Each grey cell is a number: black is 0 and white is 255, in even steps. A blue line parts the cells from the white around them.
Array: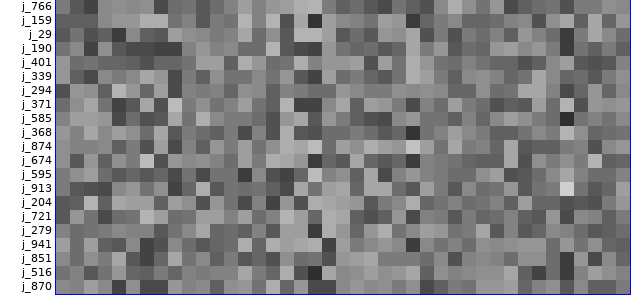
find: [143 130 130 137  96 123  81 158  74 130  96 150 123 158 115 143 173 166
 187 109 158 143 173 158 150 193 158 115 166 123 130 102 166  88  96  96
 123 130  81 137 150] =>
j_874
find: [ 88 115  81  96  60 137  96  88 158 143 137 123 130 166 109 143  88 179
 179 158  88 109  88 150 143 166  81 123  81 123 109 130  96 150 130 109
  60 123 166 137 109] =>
j_29
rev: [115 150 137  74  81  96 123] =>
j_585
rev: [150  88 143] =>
j_674

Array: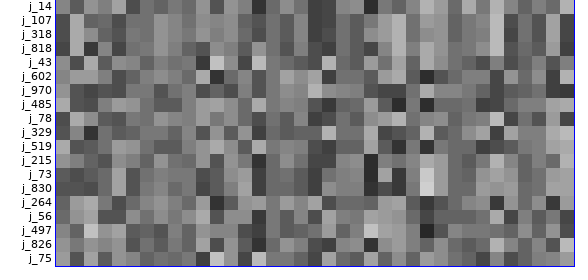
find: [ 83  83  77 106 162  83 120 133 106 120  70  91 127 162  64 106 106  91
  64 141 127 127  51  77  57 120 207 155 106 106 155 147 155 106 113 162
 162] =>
j_830
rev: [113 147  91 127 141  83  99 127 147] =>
j_818
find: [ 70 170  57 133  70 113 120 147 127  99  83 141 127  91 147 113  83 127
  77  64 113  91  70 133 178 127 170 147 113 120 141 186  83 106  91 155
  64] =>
j_818
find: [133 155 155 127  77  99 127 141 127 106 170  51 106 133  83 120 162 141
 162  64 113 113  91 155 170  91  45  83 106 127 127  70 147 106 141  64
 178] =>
j_602
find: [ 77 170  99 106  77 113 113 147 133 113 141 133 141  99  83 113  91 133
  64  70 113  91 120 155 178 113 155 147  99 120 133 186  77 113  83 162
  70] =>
j_107
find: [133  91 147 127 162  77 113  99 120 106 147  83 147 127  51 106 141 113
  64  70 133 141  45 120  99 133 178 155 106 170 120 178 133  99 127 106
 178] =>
j_14

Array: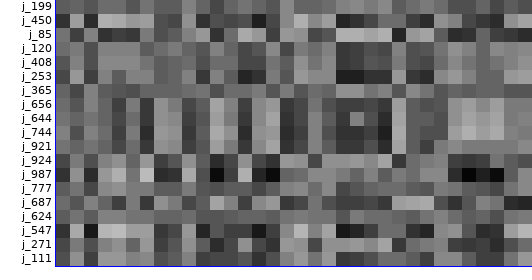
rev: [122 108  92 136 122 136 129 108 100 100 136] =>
j_199
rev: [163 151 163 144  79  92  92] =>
j_644
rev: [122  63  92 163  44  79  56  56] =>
j_921
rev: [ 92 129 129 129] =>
j_120
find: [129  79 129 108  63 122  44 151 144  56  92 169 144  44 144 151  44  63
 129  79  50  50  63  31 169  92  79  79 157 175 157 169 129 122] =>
j_744
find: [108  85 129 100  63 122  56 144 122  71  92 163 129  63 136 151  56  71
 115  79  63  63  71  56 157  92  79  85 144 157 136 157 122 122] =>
j_656
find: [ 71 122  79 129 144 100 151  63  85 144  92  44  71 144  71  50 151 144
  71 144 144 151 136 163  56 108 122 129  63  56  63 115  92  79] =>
j_924

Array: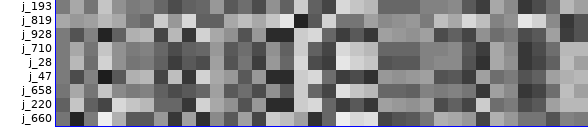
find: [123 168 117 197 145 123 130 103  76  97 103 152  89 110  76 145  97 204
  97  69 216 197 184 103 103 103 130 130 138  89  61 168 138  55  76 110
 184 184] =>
j_710
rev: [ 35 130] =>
j_928
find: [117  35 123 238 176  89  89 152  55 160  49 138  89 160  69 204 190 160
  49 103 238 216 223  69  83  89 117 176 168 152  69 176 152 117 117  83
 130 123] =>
j_660

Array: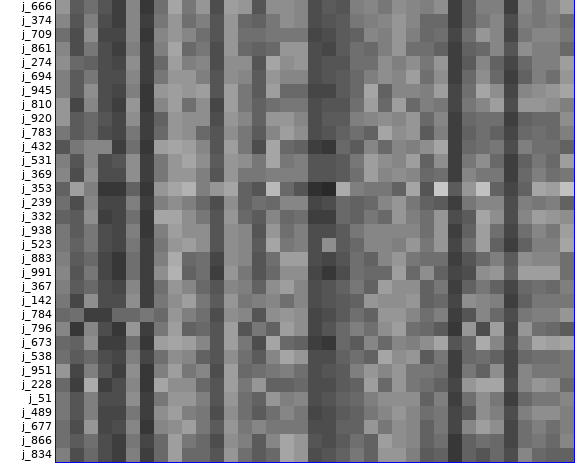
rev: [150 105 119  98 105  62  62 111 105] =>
j_332
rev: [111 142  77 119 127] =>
j_489
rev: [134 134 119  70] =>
j_709
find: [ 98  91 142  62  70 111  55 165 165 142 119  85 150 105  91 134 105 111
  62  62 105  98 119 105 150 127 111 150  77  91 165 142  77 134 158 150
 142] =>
j_332

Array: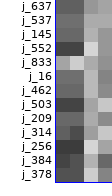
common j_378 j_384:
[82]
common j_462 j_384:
[104]
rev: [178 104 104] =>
j_145
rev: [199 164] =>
j_503
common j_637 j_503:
[164]
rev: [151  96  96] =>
j_637

